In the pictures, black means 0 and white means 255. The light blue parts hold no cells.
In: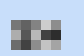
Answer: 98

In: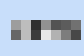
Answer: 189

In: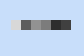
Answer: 93

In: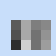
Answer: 168

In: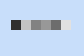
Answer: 196

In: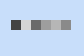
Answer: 213

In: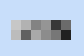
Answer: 178

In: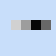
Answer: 157
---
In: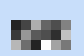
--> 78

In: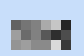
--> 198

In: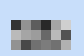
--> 165

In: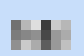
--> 202

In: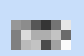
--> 116

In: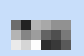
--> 145
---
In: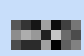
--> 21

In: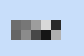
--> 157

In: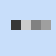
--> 129

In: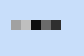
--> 13

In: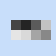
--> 91

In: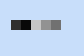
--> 197

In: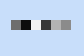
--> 242

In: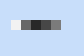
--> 40

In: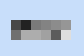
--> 122

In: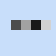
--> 25
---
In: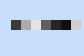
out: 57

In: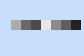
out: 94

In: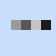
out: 154

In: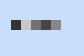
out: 113

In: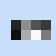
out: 58

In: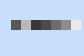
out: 87

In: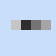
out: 165
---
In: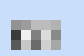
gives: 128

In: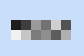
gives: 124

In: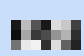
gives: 56

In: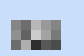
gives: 203

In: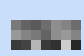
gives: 121

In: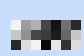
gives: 70

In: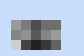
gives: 89

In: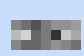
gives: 103

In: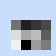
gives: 189

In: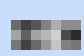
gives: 164
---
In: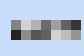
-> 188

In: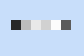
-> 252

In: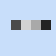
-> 169

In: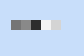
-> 243

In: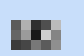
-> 91

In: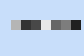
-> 125

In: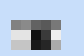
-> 38
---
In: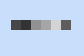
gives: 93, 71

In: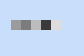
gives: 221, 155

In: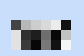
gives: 18, 226

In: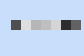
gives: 98, 79

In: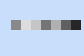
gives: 38, 137

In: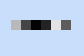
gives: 92, 185

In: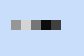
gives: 64, 150

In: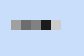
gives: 204, 160

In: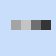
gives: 53, 164
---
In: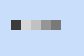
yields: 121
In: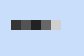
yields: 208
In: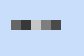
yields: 74
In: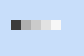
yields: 247
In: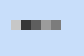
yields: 124
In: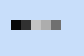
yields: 112
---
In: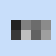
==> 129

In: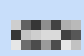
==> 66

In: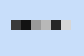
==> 184

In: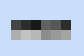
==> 97

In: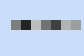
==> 64

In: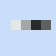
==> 166

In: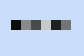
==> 200
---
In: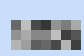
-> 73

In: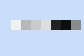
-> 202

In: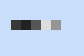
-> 86

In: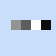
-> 253

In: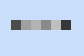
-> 179

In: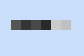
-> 73

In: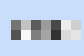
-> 92
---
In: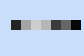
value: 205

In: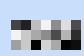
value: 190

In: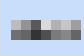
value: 89

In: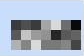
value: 59

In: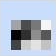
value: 120

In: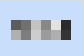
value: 195
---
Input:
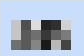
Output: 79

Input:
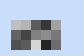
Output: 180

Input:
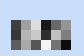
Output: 160

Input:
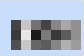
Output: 198

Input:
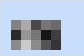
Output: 170

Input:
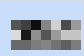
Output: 64
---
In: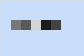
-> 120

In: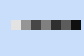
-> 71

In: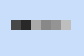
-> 40

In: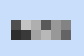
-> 57

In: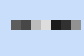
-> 188

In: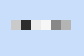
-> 44
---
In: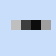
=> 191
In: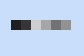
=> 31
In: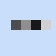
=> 77
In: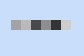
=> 163
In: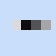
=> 219
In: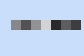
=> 136
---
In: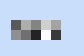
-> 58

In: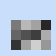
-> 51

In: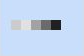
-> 107

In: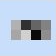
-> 49

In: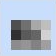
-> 79

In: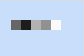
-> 102

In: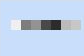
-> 73

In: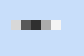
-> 89
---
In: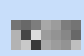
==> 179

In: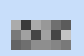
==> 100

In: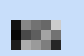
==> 28

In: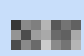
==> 76

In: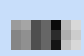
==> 133

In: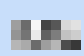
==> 182

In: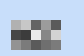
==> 147

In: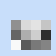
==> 249
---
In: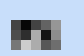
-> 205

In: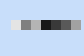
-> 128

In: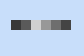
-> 90

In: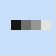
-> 111

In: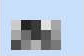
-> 132

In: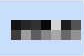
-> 157
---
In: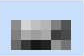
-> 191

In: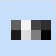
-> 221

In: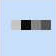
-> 132

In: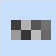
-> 177

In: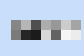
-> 236

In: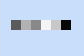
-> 200

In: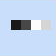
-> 213
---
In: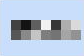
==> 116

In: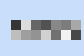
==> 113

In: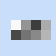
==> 116

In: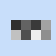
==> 79

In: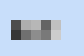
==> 141

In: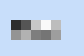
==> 126

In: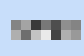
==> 67

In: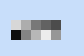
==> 183

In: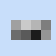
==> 90
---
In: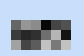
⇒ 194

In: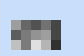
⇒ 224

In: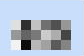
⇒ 161

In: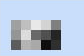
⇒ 169

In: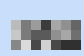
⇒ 72

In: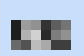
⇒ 169

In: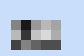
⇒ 99

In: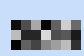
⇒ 158

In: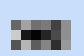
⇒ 133
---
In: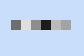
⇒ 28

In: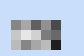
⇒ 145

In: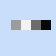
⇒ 9

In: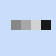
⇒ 25

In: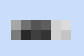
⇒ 94

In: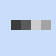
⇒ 163

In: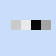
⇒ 163

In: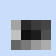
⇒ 69
